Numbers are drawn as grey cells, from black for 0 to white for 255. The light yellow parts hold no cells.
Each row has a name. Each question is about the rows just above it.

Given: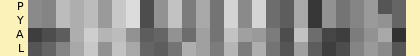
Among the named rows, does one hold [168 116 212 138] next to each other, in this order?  yes
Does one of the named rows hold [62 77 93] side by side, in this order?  yes
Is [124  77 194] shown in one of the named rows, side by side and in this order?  yes

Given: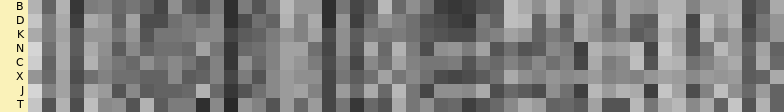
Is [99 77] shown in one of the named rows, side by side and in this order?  no
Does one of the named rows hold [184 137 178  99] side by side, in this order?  no
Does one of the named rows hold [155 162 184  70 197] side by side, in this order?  yes
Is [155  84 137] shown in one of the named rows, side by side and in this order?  yes

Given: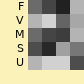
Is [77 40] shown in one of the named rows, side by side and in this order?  yes
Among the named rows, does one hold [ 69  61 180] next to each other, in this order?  yes

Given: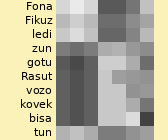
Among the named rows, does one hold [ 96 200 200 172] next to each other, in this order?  yes
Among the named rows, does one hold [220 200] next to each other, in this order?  no
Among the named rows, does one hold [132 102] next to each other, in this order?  no
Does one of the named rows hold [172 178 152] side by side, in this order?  yes

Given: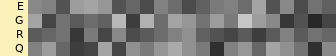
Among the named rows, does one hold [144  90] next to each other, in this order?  no
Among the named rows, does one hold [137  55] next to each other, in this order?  yes

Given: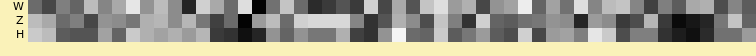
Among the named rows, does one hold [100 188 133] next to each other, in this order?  yes
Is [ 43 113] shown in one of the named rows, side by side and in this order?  yes
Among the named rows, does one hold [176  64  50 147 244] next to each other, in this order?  yes
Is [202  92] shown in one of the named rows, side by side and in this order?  yes

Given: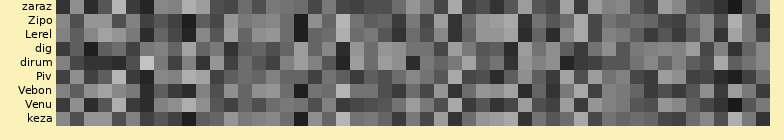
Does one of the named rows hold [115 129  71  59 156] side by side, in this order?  yes
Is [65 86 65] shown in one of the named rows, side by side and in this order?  yes
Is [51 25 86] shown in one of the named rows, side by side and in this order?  yes
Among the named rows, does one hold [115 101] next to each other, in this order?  yes
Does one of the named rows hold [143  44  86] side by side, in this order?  yes
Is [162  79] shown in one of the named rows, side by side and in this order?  yes
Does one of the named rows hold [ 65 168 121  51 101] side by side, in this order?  no

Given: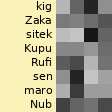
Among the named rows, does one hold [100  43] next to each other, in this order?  no
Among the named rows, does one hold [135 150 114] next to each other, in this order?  no

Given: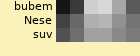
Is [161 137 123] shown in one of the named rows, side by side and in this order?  yes
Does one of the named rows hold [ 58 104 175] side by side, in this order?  no
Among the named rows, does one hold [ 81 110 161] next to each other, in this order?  yes
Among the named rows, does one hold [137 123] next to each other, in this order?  yes

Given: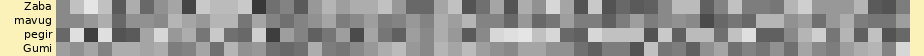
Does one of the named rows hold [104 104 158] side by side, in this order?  no
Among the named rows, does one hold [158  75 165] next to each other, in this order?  yes
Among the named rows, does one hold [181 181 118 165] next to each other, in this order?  yes
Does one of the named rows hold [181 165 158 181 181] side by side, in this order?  no

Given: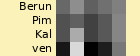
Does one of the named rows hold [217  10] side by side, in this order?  no
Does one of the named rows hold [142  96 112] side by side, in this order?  yes
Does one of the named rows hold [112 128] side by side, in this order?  yes
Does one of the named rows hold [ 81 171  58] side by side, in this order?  no
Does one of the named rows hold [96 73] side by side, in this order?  no
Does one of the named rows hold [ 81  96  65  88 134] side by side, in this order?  yes

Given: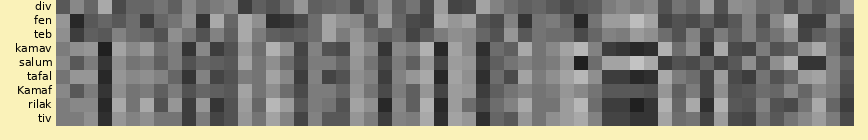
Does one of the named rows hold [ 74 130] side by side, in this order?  yes
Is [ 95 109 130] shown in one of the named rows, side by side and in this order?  no
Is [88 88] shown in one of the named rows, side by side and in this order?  yes
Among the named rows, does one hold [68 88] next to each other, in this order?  yes
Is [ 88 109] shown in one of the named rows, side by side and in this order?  yes
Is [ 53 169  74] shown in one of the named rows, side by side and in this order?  yes
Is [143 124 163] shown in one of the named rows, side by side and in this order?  no

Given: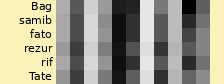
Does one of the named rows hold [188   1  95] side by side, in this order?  yes
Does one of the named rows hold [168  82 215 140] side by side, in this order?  no
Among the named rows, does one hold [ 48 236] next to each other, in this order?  no
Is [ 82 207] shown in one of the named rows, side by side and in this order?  no
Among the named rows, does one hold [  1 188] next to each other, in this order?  no
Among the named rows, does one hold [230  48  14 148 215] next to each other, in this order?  no
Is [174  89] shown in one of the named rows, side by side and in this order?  yes

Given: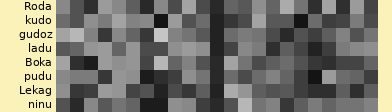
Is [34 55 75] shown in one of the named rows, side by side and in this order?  yes
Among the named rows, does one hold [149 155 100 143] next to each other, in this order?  no
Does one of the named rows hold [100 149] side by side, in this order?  yes

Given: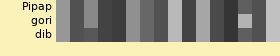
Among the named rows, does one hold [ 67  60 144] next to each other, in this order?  yes
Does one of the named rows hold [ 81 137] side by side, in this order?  yes
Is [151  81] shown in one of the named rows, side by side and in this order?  yes

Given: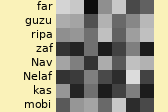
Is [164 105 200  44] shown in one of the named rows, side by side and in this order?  yes
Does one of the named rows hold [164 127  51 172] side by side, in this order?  yes
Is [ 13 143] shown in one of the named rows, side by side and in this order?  yes

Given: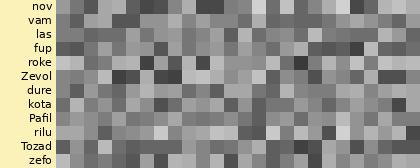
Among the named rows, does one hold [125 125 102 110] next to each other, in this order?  yes
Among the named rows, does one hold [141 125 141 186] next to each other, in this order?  no

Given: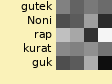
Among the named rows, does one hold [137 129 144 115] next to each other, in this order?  yes
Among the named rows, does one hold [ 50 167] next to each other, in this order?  no
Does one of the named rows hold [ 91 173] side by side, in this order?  yes
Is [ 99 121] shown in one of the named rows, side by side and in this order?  yes

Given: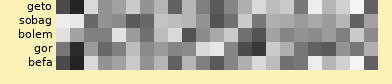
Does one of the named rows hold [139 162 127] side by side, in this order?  no
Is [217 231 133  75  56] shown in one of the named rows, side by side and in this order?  yes
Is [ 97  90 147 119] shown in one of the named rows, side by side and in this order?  yes
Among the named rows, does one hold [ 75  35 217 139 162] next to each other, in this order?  no
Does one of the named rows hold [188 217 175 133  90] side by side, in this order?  no

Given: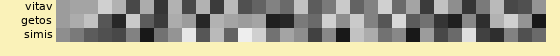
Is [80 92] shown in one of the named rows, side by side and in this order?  no
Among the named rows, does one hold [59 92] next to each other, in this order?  no

